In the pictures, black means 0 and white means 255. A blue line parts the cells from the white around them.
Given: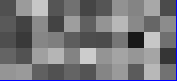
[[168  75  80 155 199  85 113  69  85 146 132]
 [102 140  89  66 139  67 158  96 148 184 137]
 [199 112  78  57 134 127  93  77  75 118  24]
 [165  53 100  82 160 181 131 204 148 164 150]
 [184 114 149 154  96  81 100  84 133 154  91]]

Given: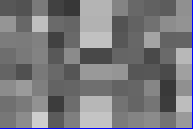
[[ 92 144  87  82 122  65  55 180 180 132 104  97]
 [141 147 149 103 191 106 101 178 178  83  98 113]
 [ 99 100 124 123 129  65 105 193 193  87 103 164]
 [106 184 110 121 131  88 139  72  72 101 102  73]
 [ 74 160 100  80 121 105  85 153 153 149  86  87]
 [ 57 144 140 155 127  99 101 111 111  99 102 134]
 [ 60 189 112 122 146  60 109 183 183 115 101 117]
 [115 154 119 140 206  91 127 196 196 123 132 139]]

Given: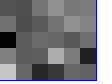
[[119 123  83  80 118 144]
 [145 133 114  77  90 115]
 [ 88 112   3  92 107 102]
 [123  33 129  92  95 173]
 [102  98 199 102  38  55]]

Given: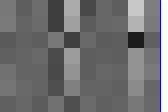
[[200 125 120  93 108  63 171  72 103  94]
 [178 122 122 101 106  63 160  91 103 105]
 [ 28  96  90  99  93 120  64 105  92  94]
 [147 115  96 101 104  75 155  93  97  95]
 [147 122 114 100 101  72 147  95 102 101]
 [139 102 117 105 101  80 129 100 101  97]
 [120 104  97 103  92 113  79 106  97 101]]

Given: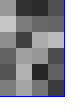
[[ 42  80 152  49]
 [104 101 198 124]
 [172 186 142  64]
 [151  76  99 160]
 [ 38  96  84 178]
 [117  59 125 165]]

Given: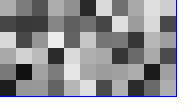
[[222 206 173 124  84 173 144  41 218 112 169]
 [217  72  70  57  58 134  95 112  69 222 156]
 [183 158 216  72 149 237  99 198 117 120  54]
 [170  75 168 210 187  43 218 175 169  54 106]
 [ 27 160 121  17 162 123 230 166 156 159 173]
 [105 174  29 151 152  99 182 223  74 176  43]]

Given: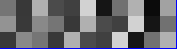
[[ 11 162 117  56 176  75  64 210  21 113 177]
 [ 21 113 147  57 137 117  56 176  75  64 210]
 [113 177  57 137 117  56 176  75  64 210  21]]
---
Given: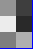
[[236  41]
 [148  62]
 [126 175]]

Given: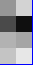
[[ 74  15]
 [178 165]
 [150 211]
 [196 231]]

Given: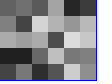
[[ 32  32 104 191 120 128]
 [128  68 212 179 150 185]
 [ 98 112  90 164  38  60]
 [ 68 120  46  84 205 143]
 [171 158 171  76 220 199]]

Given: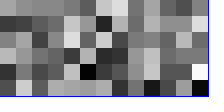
[[ 59  66  92 108 198 151  36 179 108 179 143 143 221]
 [ 51 122  73  92 192   3  59  85 143 198  85  85 250]
 [165 143 136 136 122  92 198 221 115 165 100  79 130]
 [185 151 115 100  59 179  43  51 151 192 108 122 122]
 [130 165  66 136 221 100 205  73 122 130 100 185 108]
 [ 79 205  92 173 165 157 173  51 115  23  73 157   9]]

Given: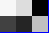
[[ 65  37 192]
 [247 221   3]]

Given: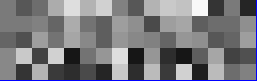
[[136  52 179  58  45  74  37 201  45 187  58 209  30 187 109 129]
 [101  80 158 115 166 136  94 150 136 129 101 150 143  87 101 158]
 [122  87 109 172 222 179 209 129  87 179 201 194 248  52 122  37]
 [122 122 129 101 172 115  94 158 143  74 158 166  94 109 109 143]
 [136 201  66 209  22 115 150 222  22 150  45  22  94 166  66  80]]

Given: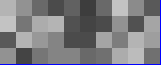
[[146  68 118 132 132 105 112 172 188 112]
 [195 118 172 180  81  68  75 146  81 165]
 [180 146 105  75  97  61 105 195 139  89]
 [ 89 180 152 132  75  75 165 125 180 158]]
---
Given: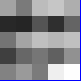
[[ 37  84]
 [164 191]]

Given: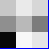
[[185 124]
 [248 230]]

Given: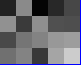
[[ 58 143]
 [117 131]]

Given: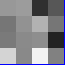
[[146 178]
 [138 142]]

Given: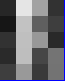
[[194  95]
 [191 152]]

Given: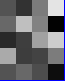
[[191 130]
 [ 62 161]]

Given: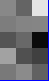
[[132 133]
 [104  10]]
